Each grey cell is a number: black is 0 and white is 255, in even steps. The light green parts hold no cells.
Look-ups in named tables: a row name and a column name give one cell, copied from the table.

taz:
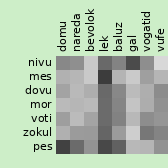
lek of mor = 107
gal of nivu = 75
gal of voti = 184
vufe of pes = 146
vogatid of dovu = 174
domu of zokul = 176
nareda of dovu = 185
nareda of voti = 187
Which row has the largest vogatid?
pes

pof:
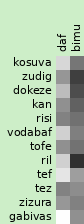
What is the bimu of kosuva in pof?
118
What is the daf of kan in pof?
144
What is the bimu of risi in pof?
113
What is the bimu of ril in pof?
48
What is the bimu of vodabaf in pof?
127
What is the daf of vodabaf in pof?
208

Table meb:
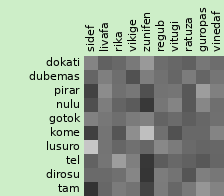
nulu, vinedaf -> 111
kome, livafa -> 116
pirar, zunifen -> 80
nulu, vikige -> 91
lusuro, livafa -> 116
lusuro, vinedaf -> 103
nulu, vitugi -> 132
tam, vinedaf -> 131
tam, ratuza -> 121
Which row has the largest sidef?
lusuro

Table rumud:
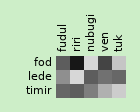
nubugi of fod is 214
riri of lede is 215
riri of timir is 93
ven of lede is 113
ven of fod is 68
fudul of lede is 143
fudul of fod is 93
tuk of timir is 204
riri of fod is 23
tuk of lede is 103
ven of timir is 176
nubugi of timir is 126
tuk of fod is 197
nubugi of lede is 93
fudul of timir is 102
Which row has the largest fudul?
lede

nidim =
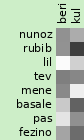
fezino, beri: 164
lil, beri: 251
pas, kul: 144
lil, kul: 208
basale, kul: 98
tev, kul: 135
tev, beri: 127
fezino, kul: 108
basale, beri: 201
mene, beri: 137
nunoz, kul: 172
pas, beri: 228
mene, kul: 239
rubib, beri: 146
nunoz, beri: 145
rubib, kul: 62

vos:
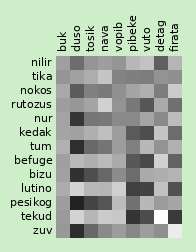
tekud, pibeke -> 52
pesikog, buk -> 158
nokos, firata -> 203
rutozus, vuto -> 86
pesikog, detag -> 155
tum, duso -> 46
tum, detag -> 147
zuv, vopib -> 156
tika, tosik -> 173
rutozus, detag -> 170
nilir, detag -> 95
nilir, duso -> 109
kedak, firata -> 108
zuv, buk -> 152
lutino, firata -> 81
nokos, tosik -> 128
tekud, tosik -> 182
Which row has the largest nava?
rutozus

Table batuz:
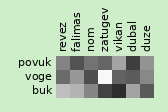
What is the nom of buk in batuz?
134
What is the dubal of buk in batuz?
163
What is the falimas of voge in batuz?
151
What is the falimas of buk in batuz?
179
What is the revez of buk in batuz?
191
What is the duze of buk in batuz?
90
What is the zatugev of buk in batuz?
66
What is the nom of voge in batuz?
78
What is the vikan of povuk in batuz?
163
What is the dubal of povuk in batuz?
62
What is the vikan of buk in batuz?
45
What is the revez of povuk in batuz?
131
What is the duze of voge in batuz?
136
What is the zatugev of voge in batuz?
248

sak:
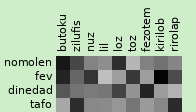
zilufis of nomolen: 71
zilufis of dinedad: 115
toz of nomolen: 181
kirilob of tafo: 136
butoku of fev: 36
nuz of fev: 52
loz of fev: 158
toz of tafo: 117
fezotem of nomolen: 129
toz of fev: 57
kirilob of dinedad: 156
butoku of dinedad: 87
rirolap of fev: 76
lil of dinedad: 118
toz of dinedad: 148
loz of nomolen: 45

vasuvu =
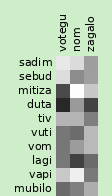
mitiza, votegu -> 74
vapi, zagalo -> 121
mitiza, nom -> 254
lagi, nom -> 65
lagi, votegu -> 120
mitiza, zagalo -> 199
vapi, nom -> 239
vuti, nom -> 108
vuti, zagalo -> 185
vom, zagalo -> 185
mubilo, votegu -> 106
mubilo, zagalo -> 173
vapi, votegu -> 200
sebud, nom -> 140
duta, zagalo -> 67
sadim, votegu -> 232
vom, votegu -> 119
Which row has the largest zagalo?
mitiza

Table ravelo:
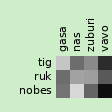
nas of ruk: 162
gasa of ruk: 109
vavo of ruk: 89
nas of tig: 109
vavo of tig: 44
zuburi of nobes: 100
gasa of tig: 197
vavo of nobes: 14
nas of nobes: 215
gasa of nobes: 115
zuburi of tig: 138
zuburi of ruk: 158

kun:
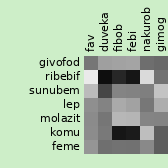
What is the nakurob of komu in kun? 190
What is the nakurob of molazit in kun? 132
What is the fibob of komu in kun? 22
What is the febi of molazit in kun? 181
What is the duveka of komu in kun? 121
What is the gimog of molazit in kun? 131
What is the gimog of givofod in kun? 105
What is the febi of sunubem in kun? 130
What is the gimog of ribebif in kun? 114
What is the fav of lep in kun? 143
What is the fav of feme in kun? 149
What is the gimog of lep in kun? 173
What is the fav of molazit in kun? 139
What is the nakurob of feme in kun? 137
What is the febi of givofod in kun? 164

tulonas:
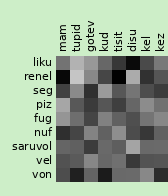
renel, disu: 171
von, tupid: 32
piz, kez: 113
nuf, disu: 76
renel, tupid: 197
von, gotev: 100
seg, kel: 77
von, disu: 106
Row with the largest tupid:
renel

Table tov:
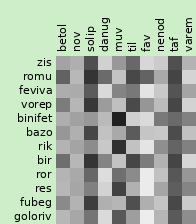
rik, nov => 164
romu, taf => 68
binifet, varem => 129
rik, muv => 48
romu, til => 72
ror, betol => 180
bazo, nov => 176
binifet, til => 208
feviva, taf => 84
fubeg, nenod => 196
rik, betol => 179
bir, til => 70

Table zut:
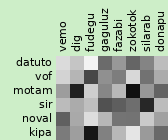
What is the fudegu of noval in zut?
221
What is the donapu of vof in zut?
171
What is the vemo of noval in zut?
96
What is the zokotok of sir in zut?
110
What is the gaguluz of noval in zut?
183
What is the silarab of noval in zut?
202
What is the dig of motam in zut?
32
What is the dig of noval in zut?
169
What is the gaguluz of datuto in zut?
107
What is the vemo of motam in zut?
157
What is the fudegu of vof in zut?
71
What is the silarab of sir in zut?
39
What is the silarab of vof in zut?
114
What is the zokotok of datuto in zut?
101
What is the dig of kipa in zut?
158
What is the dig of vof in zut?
181
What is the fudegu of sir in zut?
191

